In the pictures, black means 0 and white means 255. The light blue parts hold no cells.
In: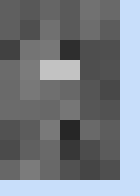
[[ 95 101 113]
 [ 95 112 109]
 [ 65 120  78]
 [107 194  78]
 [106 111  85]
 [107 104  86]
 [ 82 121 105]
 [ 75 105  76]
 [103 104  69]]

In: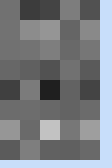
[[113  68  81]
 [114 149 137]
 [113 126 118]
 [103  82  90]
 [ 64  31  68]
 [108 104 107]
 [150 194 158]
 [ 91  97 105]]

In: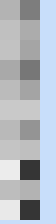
[[179]
 [192]
 [194]
 [169]
 [187]
 [201]
 [185]
 [196]
 [236]
 [189]
 [233]]

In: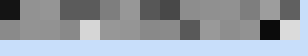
[[ 20 149  91 151  72 144 126  96]
 [138 146 214 149 138 153 146 219]]

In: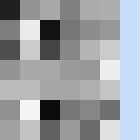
[[ 32 169 171]
 [126  18 141]
 [ 79  69 180]
 [148 168 151]
 [188 166 176]
 [144  12 134]
 [162  97 106]]

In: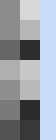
[[140]
 [140]
 [102]
 [175]
 [143]
 [122]
 [ 83]]

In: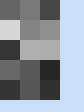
[[100  71]
 [214 143]
 [ 54 173]
 [104  38]
 [ 53  49]]

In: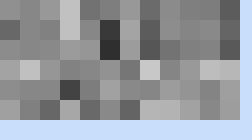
[[144 152 114 152 139 125]
 [104 129 135 164 141 137]
 [140 137 150 156 115 131]
 [163 150 135 118 133 189]
 [141 135 125 137 156 132]
 [160 103 105 100 179 136]]

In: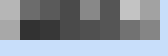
[[182  90 136 195]
 [168  55  80 114]]
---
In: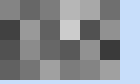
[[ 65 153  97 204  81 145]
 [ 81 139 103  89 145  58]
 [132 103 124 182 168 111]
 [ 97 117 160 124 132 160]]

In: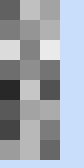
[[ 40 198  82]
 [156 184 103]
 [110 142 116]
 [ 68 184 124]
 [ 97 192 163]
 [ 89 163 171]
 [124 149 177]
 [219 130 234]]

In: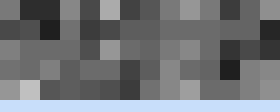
[[ 73  79  31 113  60  73  93  93 107 107 107 100 100  38]
 [121  45  45 135  73 171  66  86 121 150 121  60 100 143]
 [150 192  86  93  86  79  60 113 135 158 107 107 127 143]
 [127 107 107 107  79 150 107 100 121 135 107  52  73  52]
 [113 107 127  93 107 107  66  93 135 107 100  31 127 135]]

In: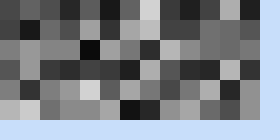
[[ 85 152  58  45  66  58  31 174  85  45  39 182  51]
 [ 72  98  78  39  92  24  98 210  58  31  66 174  31]
 [ 66  24 106  78 160  51 166 189  66  66 112 106  85]
 [182 203 112 138 138 166  18  39 145 166 106  78 145]
 [126  51 126 152 210  92 166 119  72 119 174  39 145]
 [126 152 132 132  11 160 119  45 182 138 112 106 119]]

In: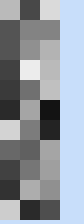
[[ 42 165  19]
 [211 124  35]
 [205  42  78]
 [ 84 131 131]
 [ 50 173 144]
 [ 65 118 159]
 [104  96 165]
 [ 84 144 179]
 [ 65 236 186]
 [ 58 112 192]
 [186  72 218]]

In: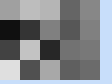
[[ 66 195  39 114 120]
 [ 16  52 128  87 128]
 [223  80 168  95 107]
 [160 189 181 101 135]]

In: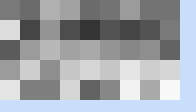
[[228 127 127 214  99 135 242 169 249]
 [155 206 142 198 214 198 228 206 214]
 [221  69 148  77  53  83  69  83 121]
 [121 107 176 162 107 115 155 115 115]
 [ 91 155 184 162 169 148 135 142  99]]
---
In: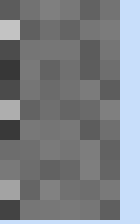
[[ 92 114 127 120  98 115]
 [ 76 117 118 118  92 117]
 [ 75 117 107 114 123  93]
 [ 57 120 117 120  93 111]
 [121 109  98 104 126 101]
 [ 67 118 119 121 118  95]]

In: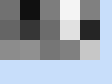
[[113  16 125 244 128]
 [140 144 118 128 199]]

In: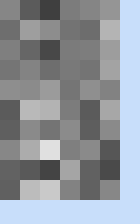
[[134  91  63 124 133 149]
 [127 102  72 123 125 157]
 [142 139 155 117 143 130]
 [ 95 138 116 139  94 138]
 [ 98  89  68 165  97  74]]

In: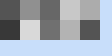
[[ 84 144 103 200 172]]

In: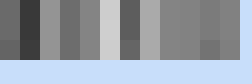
[[106  57 148 109 132 205  93 170 132 130 123 129]
 [100  60 148 109 132 205 101 170 132 130 115 127]]

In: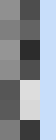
[[144  77]
 [149  44]
 [ 86 221]
 [124  57]]

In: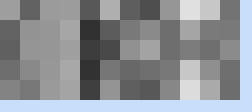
[[158  98 155 156  88 175  94  78 150 224 199 115]
 [ 96 149 150 159  61  73 145 163 110 124 111 139]
 [131 120 154 164  63 148  95  88 135 220 170 109]]
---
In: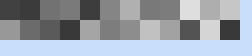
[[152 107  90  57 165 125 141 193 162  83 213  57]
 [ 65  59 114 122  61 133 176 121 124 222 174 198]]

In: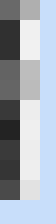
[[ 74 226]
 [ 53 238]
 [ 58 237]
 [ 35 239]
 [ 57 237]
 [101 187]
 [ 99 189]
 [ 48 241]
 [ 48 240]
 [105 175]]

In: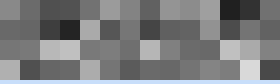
[[176  80 102 105 172 117  91 106 104 116 132 125 217  73]
 [118 121 184 192 121 125 111 182 128 107 105 192 170 130]
 [105 102  62  36 170  86 118  69  96  99 146  76 116  98]
 [137 107  80  82 114 155 131  97 148 140 159  32  50 113]]

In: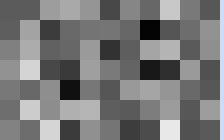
[[130 109 213  59 144 117  61  76 232  81  90]
 [110 204 141 176 181  94  90 125 156  87 157]
 [120 104 142  16 119  86 153 165 149 105  87]
 [146 212  72  58 159 122 100  24  47 154  81]
 [128 172  97 103 154  50  94 165 180  90 143]
 [ 94 163  60 105 116 117 103   4  85 109 146]
 [ 91  91 157 169 149  72 134 103 200 121  87]]

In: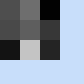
[[ 19 196  36]
 [ 73  94  55]
 [ 78 110   2]]

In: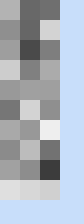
[[223 215 208]
 [161 141  60]
 [139 188 114]
 [169 152 238]
 [118 211 143]
 [153 160 159]
 [205 128 171]
 [158  74 126]
 [143 102 211]
 [179 104 111]]
